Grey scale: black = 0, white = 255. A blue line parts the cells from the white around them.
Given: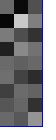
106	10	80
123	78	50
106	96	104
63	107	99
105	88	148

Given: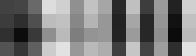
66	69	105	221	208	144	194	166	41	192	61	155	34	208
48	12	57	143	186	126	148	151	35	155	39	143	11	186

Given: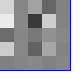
213	134	162	102	130
108	134	120	145	135
128	133	136	130	134

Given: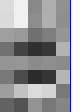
220	240	137	174	144
159	153	112	126	149
149	150	139	143	139
158	194	219	212	120

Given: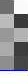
110	250
152	179
142	69

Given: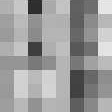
176	199	46	169	195	96	110	229
155	180	138	180	181	103	147	209
149	149	121	141	180	119	161	186
153	209	177	211	180	65	116	147

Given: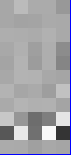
167	187	171	171	152
174	173	171	177	169
164	179	156	174	133
179	166	170	158	193
199	150	109	126	229
171	170	160	168	165

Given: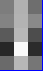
125	177	110
90	184	77
106	183	118

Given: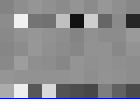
131	142	149	144	139	148	139	151	143	135
137	146	150	146	142	132	145	140	140	154
137	157	143	141	135	148	144	146	143	141
171	238	87	217	83	77	71	126	97	74
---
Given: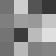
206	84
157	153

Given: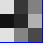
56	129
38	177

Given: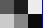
28	236
135	11

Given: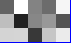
255	131
33	135

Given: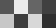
235	101
61	216

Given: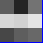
36	115
209	228
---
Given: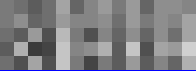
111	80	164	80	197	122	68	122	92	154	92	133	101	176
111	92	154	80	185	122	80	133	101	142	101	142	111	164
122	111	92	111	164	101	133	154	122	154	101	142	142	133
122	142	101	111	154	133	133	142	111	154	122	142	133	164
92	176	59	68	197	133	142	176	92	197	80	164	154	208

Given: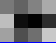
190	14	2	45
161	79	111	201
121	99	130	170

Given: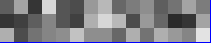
53	64	94	133	85	64	175	215	184	76	153	103	42	53	164
175	76	115	133	142	194	142	142	103	175	115	175	153	133	227
94	164	53	215	85	76	153	184	103	124	142	94	115	164	124

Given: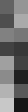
200	22
139	32
66	56
160	66
179	89
129	119
99	149
78	170

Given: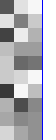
178	77	136
202	105	116
225	126	202
167	136	145
190	157	157
214	167	145
202	214	247
86	225	247
66	236	178
56	247	190

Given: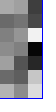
160	84	39
106	94	198
106	116	72
140	128	6
179	140	220
128	149	242
170	160	62

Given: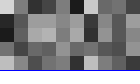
114	69	105	96	147	105	114	87	78	147
39	87	157	157	135	157	58	135	87	157
27	96	169	179	125	169	49	147	87	135
213	125	49	69	125	27	201	105	114	69
190	135	78	114	125	49	190	125	96	58
